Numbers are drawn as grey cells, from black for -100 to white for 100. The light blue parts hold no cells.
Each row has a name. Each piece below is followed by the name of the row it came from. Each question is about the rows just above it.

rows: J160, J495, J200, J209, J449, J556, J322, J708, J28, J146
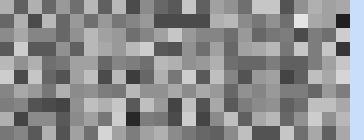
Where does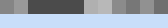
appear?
J495
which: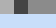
J28
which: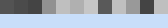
J708
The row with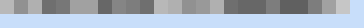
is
J449
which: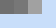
J449

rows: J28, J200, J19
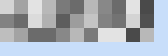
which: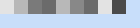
J28
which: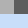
J200
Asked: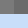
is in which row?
J28
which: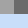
J19
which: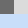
J200

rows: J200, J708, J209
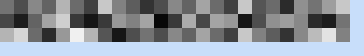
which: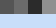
J200
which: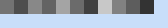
J209

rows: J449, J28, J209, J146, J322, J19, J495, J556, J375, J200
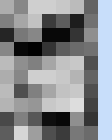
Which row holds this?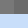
J200
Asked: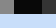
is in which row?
J209
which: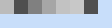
J495
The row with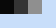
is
J209

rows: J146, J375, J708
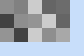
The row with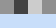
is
J708
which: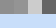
J375
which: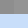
J375
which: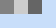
J146
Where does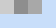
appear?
J708

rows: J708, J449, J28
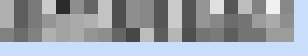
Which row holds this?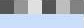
J708
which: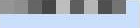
J28
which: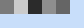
J708
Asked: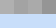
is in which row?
J28

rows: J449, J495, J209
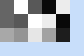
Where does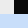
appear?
J495
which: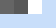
J495

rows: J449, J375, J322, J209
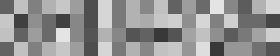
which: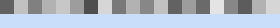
J449
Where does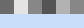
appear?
J322
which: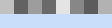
J449
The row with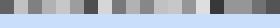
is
J209

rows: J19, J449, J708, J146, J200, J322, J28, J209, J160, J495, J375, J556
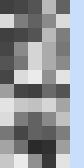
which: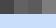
J495
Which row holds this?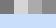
J200
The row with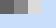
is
J449
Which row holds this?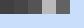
J19

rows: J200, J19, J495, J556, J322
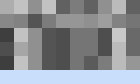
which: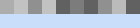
J200
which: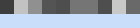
J495
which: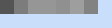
J19

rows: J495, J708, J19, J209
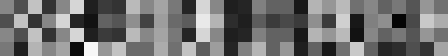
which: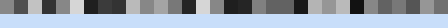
J19
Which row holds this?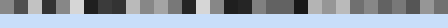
J495
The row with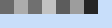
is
J209

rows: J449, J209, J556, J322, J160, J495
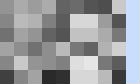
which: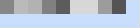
J209
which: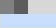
J209
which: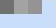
J556
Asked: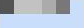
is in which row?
J556
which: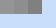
J160
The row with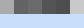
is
J449
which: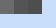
J449

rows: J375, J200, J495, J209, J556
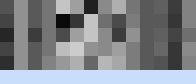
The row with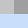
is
J375
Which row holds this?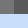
J375

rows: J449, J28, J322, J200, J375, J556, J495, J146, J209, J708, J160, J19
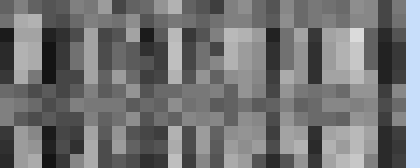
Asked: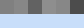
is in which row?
J209
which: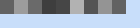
J556
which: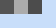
J160
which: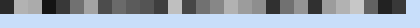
J375
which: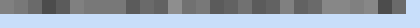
J146

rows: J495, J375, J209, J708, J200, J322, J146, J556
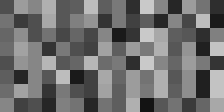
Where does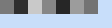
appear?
J495
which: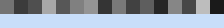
J375
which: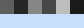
J375
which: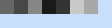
J209
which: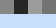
J495
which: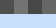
J209

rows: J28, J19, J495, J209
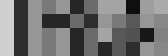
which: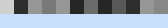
J209
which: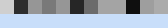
J28
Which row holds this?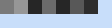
J209
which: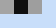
J28
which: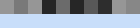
J209
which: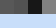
J495

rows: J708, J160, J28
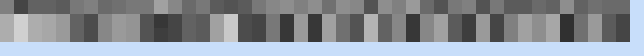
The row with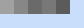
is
J708
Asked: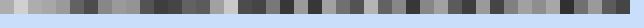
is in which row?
J28

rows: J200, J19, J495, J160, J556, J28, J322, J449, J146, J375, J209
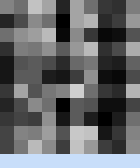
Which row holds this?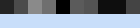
J449
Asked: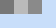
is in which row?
J209
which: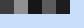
J146
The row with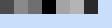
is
J19

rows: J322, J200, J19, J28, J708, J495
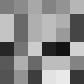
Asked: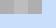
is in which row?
J200
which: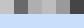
J19
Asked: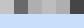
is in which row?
J200
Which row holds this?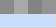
J322
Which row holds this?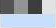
J495

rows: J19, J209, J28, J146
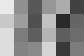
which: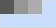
J19
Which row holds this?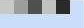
J209

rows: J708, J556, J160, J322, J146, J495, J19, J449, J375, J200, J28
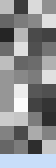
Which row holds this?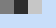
J28
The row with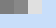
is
J556
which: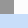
J449
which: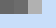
J146
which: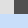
J322
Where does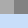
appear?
J200

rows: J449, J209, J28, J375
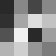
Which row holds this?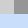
J375
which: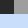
J28

